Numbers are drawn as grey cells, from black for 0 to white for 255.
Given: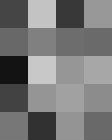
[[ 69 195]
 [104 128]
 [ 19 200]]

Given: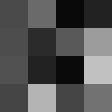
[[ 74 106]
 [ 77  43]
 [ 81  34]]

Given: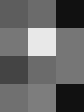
[[ 93 107]
 [119 232]
 [ 68 107]]

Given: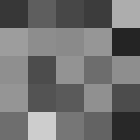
[[ 55  94]
 [157 141]
 [143  76]]

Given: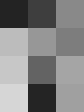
[[ 35  62]
 [188 151]
 [199  99]]

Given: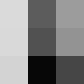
[[218  92]
 [217  81]
 [211   7]]
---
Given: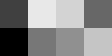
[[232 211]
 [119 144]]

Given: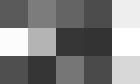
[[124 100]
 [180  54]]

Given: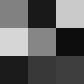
[[ 25 202]
 [134  13]]

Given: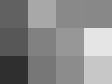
[[168 137]
 [129 151]]

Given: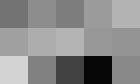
[[141 125]
 [173 180]]

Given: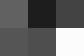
[[ 29  67]
 [ 78 252]]

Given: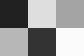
[[222 164]
 [ 51 251]]

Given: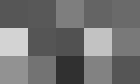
[[ 88 126]
 [ 85  81]]
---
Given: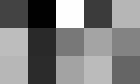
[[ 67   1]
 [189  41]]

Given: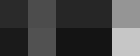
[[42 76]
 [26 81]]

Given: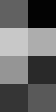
[[ 97   3]
 [200 173]]

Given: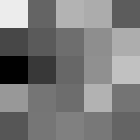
[[236 100]
 [ 71  90]]

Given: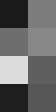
[[ 26 124]
 [110 136]]

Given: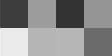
[[ 61 157]
 [234 181]]

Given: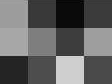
[[157  56]
 [167 126]]

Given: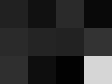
[[33 17]
 [42 36]]

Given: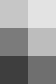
[[198 227]
 [123 189]]
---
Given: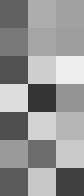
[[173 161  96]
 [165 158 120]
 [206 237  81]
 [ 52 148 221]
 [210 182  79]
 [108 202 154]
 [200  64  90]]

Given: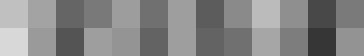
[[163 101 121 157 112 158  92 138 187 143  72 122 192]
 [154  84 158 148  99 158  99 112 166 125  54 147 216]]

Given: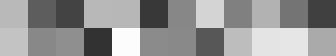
[[ 93  67 184 183  56 135 212 128 178 116  64 185]
 [136 143  50 252 139 137  87 189 228 230 170 195]]

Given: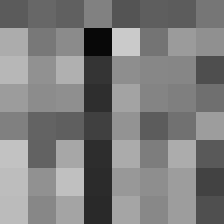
[[103  96 129  84  94  92 118  91]
 [120 139   8 202 116 155 144 172]
 [145 176  52 142 135 134  78 183]
 [140 143  46 163 132 127 111 156]
 [ 99  95  64 147  92 113 157 128]
 [ 98 167  45 171 125 172  89 194]
 [145 192  43 152 142 157  66 189]
 [135 164  41 165 136 157  79 187]]

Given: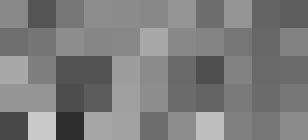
[[ 84 118 141 140 135 149 110 148 100  94 137]
 [117 141 134 135 168 136 132 118 103 130 111]
 [127  83  83 157 139 105  79 130 105 107 168]
 [149  77  92 159 142 107 100 122 107 119 149]
 [202  45 166 161 110 141 190 128 118 140  72]]

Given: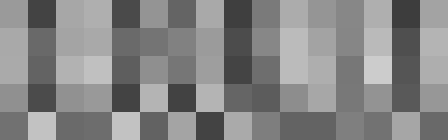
[[ 67 167 175  74 148 100 169  63 122 172 149 135 175  61 163 154]
 [105 164 169 106 116 129 155  76 135 187 163 134 186  79 180 169]
 [ 99 178 192  94 143 118 158  68 110 187 174 119 204  85 174 170]
 [ 75 145 153  67 180  66 180 101  92 141 167 120 147  89 151 144]
 [194 106 109 194  98 164  67 170 126  99  99 127 114 166 105 113]]
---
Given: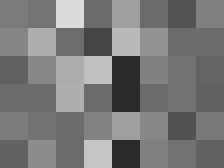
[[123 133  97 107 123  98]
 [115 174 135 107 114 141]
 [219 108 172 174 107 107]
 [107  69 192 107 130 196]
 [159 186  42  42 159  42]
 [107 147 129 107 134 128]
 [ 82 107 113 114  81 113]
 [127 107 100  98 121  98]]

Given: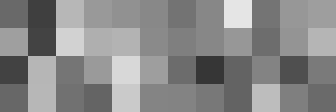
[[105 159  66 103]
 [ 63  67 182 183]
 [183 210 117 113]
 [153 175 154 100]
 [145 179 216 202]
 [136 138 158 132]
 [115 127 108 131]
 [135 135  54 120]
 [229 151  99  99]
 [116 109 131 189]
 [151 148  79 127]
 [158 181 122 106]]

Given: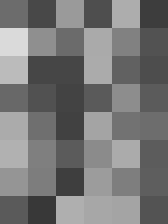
[[108 218 187 104 171 177 149  90]
 [ 72 143  70  81 111 127 125  56]
 [154 107  70  67  65  91  62 175]
 [ 78 170 171  90 164 139 156 167]
 [173 129  97 141 114 171 126 164]
 [ 61  82  77  91 109  92  94  83]]

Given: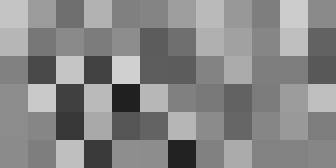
[[196 182 129 141 140 139]
 [155 119  73 200 134 126]
 [111 138 197  64  55 191]
 [178 124  65 186 169  58]
 [128 141 208  32  85 142]
 [132  92  93 183  99 141]
 [158 111  92 128 182  34]
 [186 176 131 120 139 129]
 [152 161 170  98 102 171]
 [126 134 126 124 134 130]
 [204 190 125 156 153 130]
 [138  98  88 190 125 134]]

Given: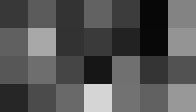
[[ 56  96  87  38]
 [ 91 168 110  75]
 [ 51  50  69 105]
 [ 98  58  22 213]
 [ 60  34 112 114]
 [  7   8  52  97]
 [131 148  82 152]]

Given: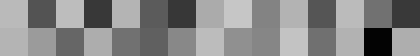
[[186 180]
 [ 83 155]
 [189 102]
 [ 56 173]
 [180 113]
 [ 91  96]
 [ 55 136]
 [171 188]
 [198 144]
 [131 134]
 [179 195]
 [ 85 112]
 [187 178]
 [113   3]
 [ 57 174]]
